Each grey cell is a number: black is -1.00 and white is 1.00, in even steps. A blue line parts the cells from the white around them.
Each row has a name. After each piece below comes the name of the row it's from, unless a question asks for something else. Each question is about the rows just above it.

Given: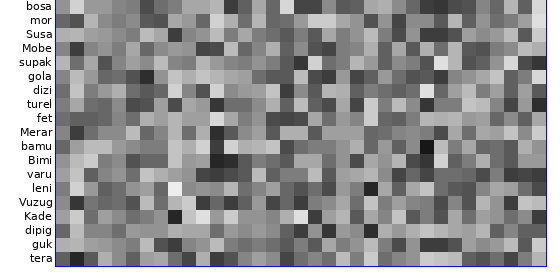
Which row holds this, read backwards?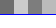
tera
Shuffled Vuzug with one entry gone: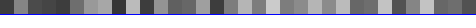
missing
[-0.08]

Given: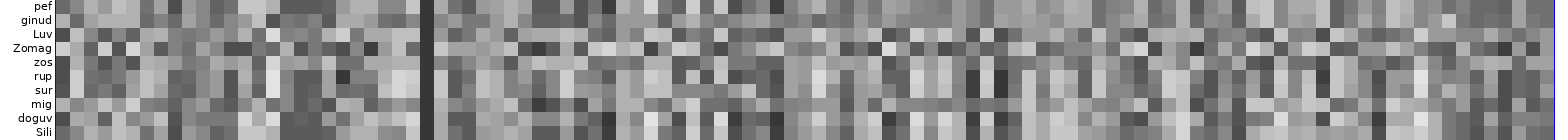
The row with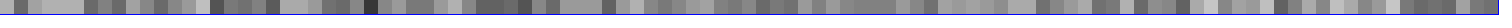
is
ginud
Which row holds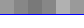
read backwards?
ginud
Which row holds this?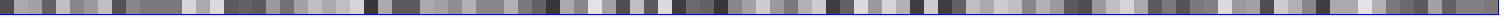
doguv
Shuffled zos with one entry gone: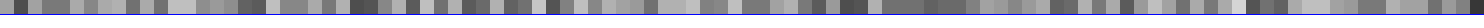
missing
[0.45]
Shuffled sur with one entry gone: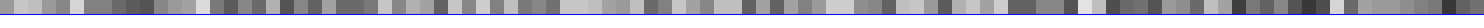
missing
[0.16]
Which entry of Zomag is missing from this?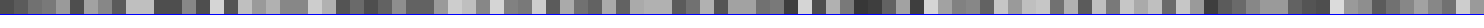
[-0.45]

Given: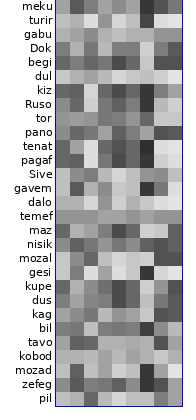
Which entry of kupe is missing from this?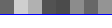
[-0.13]
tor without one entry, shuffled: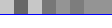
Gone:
[0.22]
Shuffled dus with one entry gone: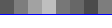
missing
[0.04]
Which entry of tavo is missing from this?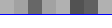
[0.33]

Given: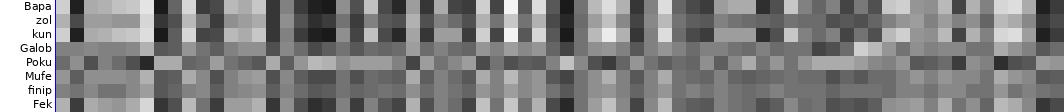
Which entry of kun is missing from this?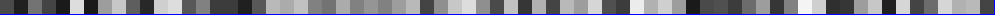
[0.29]
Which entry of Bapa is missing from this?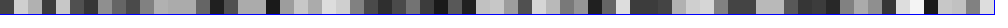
[0.79]
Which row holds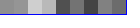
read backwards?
kun
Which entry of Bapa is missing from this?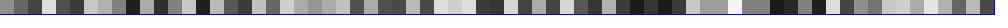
[-0.05]

